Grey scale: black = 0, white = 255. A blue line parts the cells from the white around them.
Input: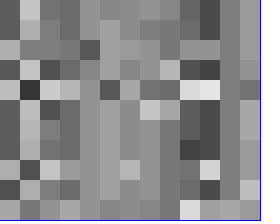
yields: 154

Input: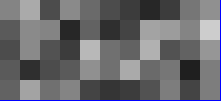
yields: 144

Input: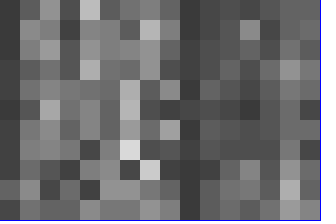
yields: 99

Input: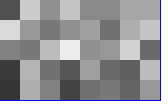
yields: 166

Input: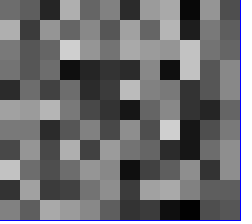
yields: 78

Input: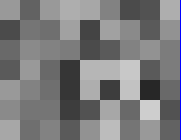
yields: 174
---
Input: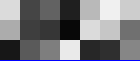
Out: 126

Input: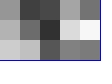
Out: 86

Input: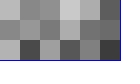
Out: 159

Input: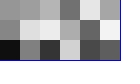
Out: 52

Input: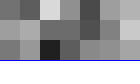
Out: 32

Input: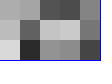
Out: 147

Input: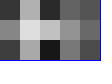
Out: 23
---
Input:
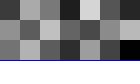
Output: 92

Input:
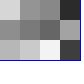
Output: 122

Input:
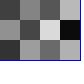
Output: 70

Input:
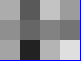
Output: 102

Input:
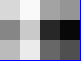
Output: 202

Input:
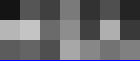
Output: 196
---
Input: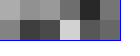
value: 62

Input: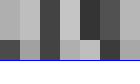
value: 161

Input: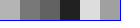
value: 120

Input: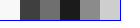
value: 63

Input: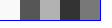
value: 86

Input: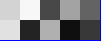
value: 35

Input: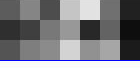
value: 126

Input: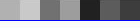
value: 201
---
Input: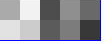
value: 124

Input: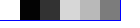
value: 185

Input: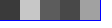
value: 72

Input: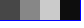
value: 203

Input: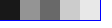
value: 204

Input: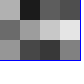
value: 56
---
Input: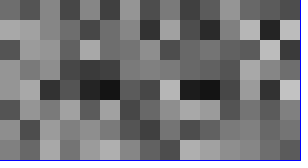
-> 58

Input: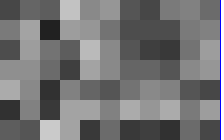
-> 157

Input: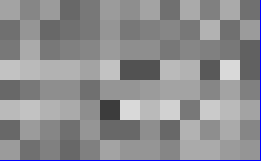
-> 97

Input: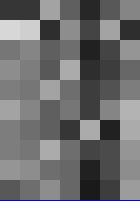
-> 149

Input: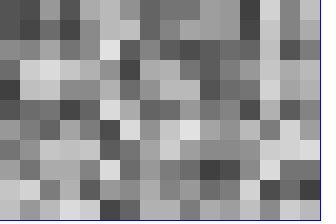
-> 124
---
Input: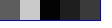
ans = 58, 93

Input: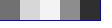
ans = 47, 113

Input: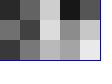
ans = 85, 57

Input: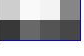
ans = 134, 56

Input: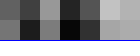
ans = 179, 117

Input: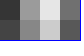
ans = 112, 68

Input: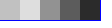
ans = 43, 193

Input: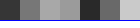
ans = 202, 54
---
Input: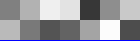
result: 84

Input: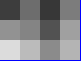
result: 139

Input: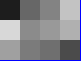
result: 111

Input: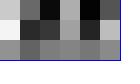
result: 125

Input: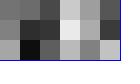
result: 94

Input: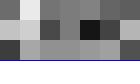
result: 145
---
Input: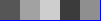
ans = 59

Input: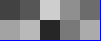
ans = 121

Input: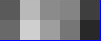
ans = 118

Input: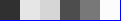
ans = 120

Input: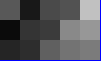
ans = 115

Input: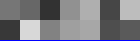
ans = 78

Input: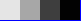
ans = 62

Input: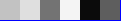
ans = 11

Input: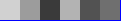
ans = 82

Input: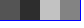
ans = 194
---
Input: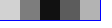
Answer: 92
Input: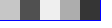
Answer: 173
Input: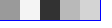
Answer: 185
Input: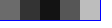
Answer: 86
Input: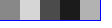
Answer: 27
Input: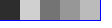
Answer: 151
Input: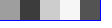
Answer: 246
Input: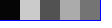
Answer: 171
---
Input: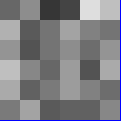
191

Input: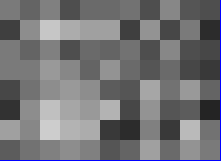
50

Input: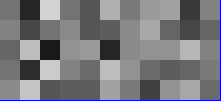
101

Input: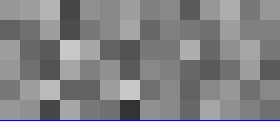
151

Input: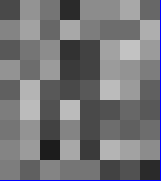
117

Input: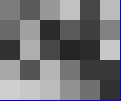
49

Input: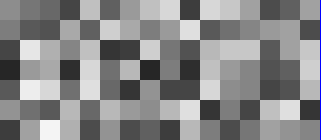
89
